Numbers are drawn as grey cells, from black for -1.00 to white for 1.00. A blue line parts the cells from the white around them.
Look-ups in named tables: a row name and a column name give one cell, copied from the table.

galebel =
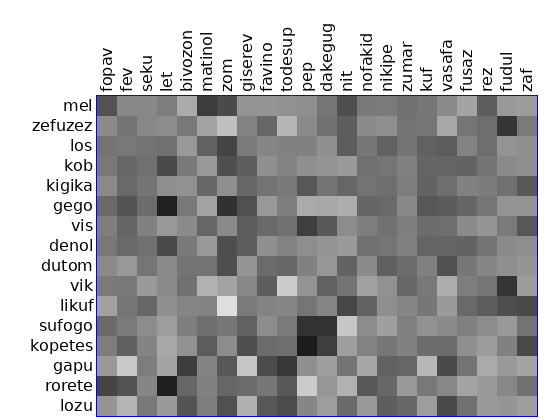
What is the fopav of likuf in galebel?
0.26
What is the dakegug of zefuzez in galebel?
-0.11
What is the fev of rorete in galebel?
-0.35
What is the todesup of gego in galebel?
-0.01
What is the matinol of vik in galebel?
0.39
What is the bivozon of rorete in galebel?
-0.19
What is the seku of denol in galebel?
-0.12
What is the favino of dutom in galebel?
-0.16
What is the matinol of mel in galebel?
-0.53
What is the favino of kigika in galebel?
-0.10
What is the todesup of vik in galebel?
0.60
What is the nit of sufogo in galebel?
0.55

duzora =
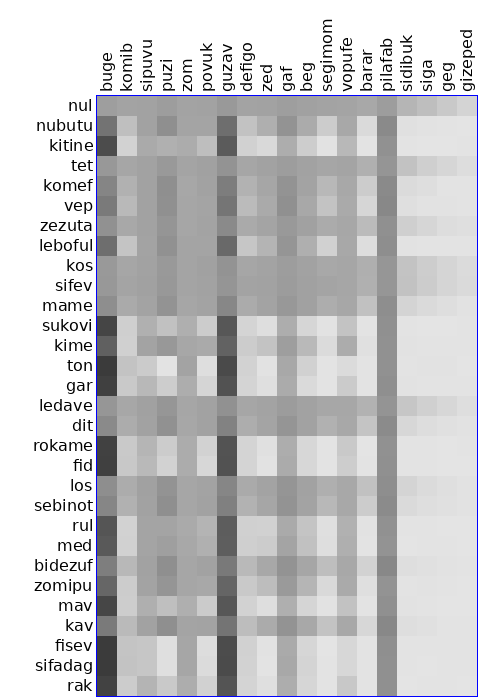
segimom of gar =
0.78
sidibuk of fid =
0.78
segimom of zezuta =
0.34
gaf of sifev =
0.22
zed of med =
0.60
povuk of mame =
0.28

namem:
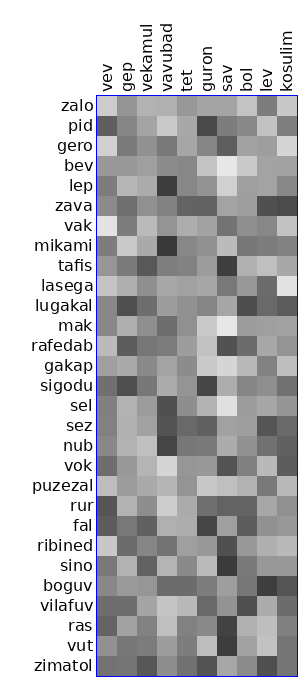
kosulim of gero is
0.67
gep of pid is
0.05
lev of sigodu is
0.12
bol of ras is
0.38
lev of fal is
0.14
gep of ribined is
-0.15
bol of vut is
0.27
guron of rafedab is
0.51
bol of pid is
0.07
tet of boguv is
-0.15
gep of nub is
0.40

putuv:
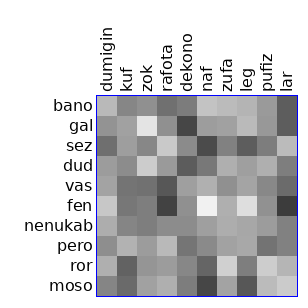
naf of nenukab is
0.25
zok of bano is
0.13
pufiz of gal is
0.19
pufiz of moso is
0.47
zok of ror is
0.17
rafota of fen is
-0.48
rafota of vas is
-0.32
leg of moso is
-0.32
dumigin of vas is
0.28
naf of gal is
0.23
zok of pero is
0.22
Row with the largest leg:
fen

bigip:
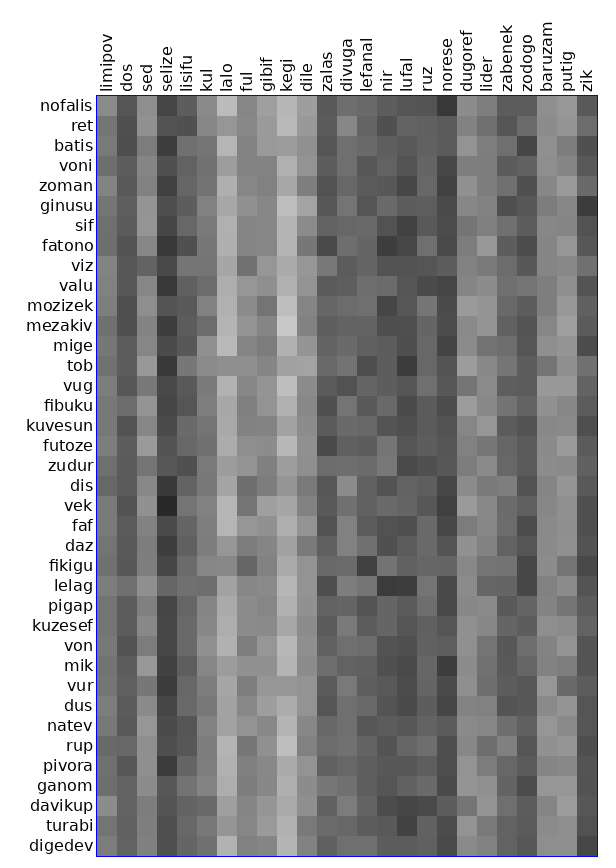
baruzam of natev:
0.18
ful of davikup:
0.04
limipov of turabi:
-0.09
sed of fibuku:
0.16
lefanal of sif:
-0.18
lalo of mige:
0.45
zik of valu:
-0.34
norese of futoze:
-0.33
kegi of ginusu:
0.48
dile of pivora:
0.15
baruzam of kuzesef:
0.11
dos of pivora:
-0.32
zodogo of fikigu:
-0.44
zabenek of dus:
-0.34
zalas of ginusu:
-0.32
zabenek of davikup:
-0.13
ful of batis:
0.03
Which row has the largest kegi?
mezakiv

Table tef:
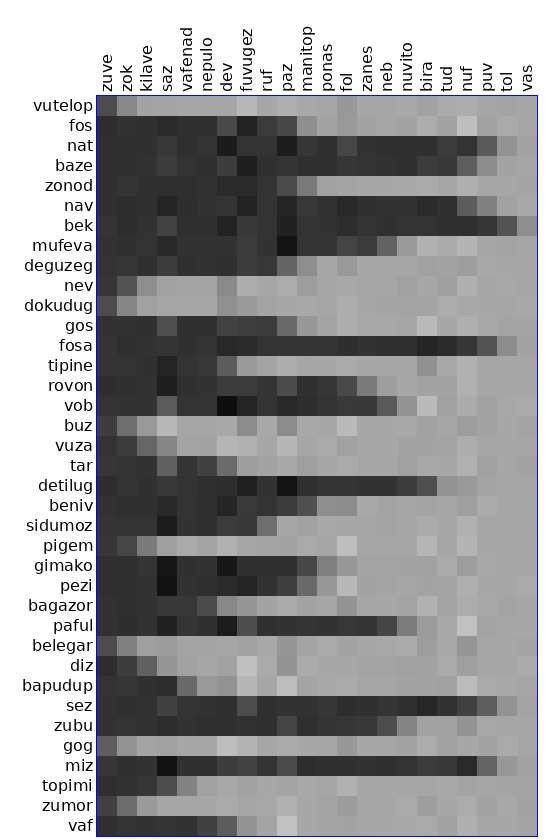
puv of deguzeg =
0.32
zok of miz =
-0.63
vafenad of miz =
-0.62
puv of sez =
-0.26
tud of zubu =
0.26
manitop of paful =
-0.59
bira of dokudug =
0.29
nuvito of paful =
-0.03
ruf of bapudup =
0.30
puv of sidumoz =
0.30
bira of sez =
-0.70
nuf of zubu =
0.16
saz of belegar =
0.22
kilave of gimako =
-0.59

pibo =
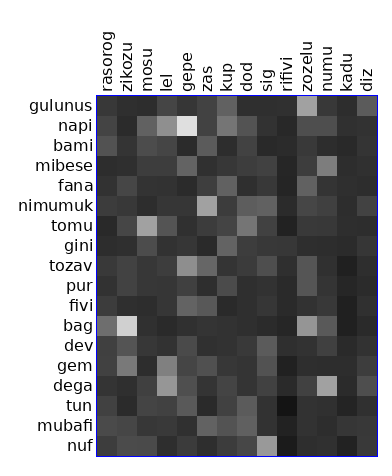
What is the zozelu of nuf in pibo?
-0.64
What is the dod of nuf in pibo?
-0.44
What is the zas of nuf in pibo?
-0.64
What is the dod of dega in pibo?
-0.59
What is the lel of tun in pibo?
-0.49
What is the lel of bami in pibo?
-0.46
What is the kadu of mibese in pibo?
-0.65
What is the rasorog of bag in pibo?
-0.14
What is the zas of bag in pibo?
-0.59
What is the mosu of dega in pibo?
-0.50
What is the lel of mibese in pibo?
-0.52
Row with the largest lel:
dega

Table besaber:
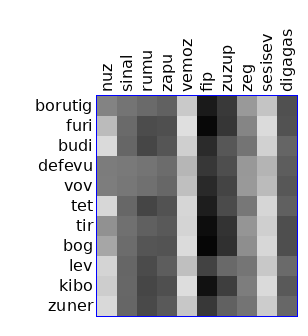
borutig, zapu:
-0.24
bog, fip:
-0.95
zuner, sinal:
-0.20
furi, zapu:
-0.38
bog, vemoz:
0.72
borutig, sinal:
-0.09
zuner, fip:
-0.56
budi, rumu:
-0.45
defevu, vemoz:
0.43
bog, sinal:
-0.15
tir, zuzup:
-0.60
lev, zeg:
-0.08
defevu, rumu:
-0.09
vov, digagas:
-0.32
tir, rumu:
-0.25
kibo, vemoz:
0.73

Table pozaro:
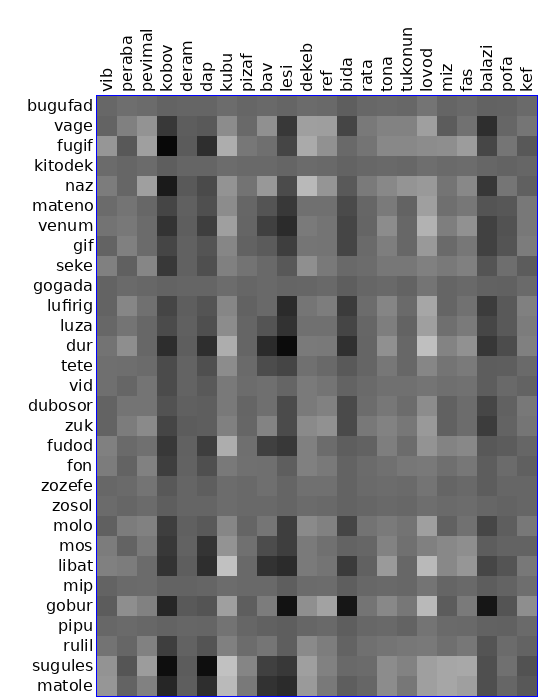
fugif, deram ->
-0.29
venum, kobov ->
-0.60
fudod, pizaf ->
-0.13
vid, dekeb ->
-0.04
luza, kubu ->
0.10
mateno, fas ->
-0.07
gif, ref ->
-0.09
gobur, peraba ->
0.11

